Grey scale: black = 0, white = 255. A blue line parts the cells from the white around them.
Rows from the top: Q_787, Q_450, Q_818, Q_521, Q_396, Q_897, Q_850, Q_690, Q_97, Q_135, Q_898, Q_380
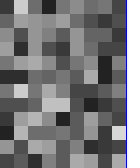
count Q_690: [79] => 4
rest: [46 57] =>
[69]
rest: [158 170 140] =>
[ 79 118 140  34 128]
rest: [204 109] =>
[ 34 118 140 109 118  69]
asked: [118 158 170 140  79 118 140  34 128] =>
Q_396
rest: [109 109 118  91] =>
[149  57 215]

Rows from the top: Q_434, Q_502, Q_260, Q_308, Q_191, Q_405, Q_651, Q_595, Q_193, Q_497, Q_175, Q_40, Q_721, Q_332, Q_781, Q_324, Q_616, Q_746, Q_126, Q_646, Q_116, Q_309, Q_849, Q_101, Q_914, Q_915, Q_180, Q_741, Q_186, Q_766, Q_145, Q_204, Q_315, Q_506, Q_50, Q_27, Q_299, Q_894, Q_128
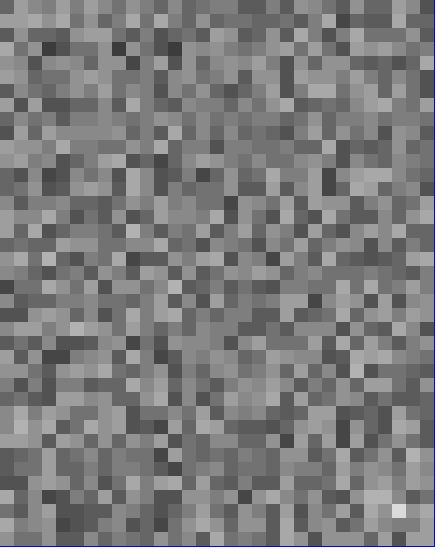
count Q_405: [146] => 9
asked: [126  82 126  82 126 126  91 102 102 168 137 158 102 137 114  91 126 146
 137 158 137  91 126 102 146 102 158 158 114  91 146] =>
Q_741
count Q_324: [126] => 2
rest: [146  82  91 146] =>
[158 146  91 168 137  82 126 102 114 114 146  91  91 158  91 137 158  70
 102 168 158 102 126 137  82]
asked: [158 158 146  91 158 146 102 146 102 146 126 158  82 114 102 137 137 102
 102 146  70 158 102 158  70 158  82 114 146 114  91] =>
Q_204

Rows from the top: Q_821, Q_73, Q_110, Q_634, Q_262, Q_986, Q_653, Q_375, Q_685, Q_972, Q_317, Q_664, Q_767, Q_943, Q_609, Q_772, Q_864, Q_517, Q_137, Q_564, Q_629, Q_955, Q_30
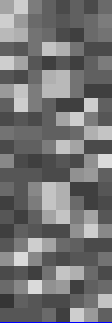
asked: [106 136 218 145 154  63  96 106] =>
Q_629
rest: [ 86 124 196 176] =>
[106  63  74]
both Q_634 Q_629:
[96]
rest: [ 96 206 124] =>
[ 96  63  63 206  96]
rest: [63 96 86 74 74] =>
[145 206 136]
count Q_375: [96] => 3
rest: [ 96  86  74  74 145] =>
[206 136]

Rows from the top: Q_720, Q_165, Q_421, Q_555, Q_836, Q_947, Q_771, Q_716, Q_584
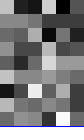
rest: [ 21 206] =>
[ 0 84]
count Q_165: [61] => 3
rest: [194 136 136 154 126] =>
[106]
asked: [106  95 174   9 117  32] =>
Q_421

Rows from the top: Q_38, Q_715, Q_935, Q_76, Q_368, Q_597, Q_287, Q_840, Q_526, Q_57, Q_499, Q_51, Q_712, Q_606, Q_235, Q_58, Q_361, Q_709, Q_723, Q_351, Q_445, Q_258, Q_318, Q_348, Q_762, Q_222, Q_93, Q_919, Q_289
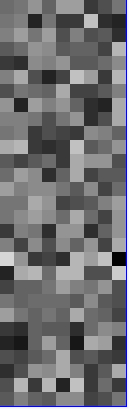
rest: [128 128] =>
[117  79 117 148  46  79 170]
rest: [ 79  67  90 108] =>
[170  79  90  67  57]
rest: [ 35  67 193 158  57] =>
[182]
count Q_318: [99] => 3
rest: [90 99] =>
[ 99  67 182]
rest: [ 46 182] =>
[158 193   3]
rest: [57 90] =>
[170]

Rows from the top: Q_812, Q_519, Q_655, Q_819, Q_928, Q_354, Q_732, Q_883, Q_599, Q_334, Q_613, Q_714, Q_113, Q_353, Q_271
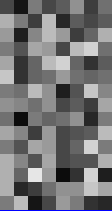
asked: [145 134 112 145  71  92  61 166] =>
Q_883
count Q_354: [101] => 2

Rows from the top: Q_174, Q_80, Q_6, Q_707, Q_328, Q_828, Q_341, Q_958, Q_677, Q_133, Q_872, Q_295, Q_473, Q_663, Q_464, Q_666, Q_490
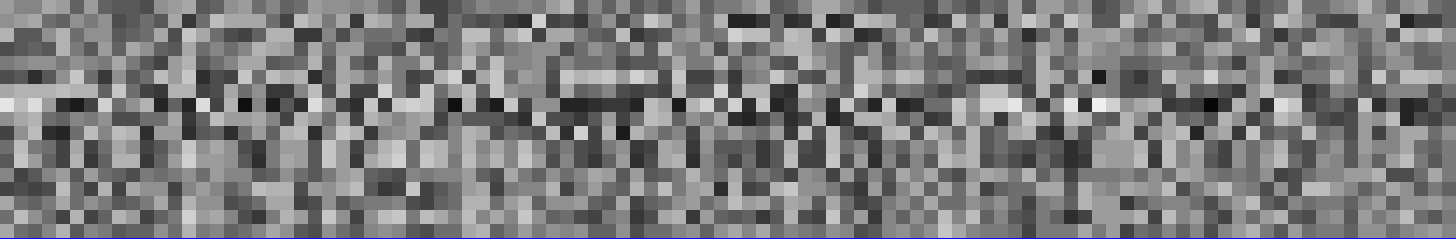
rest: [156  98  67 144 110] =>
[156 178  88  77 133 144  88 156 122 144 188 110  88 122]
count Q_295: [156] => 14
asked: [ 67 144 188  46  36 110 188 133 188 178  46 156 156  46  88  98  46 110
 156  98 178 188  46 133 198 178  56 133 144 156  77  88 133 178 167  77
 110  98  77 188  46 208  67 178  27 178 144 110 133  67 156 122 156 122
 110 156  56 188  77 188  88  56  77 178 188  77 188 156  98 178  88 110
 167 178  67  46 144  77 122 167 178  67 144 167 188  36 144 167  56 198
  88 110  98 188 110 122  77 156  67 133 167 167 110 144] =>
Q_133
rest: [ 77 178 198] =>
[144 144 122  77  56 156  77 133 167  98 167 110 167  67  98 110 110 167
 167  88 178 144 133 167 156 144 188  77 122 156 188 133 122  77 144  77
 188 188 156 133  98 122 167 144  88 122  98]
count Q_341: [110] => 7

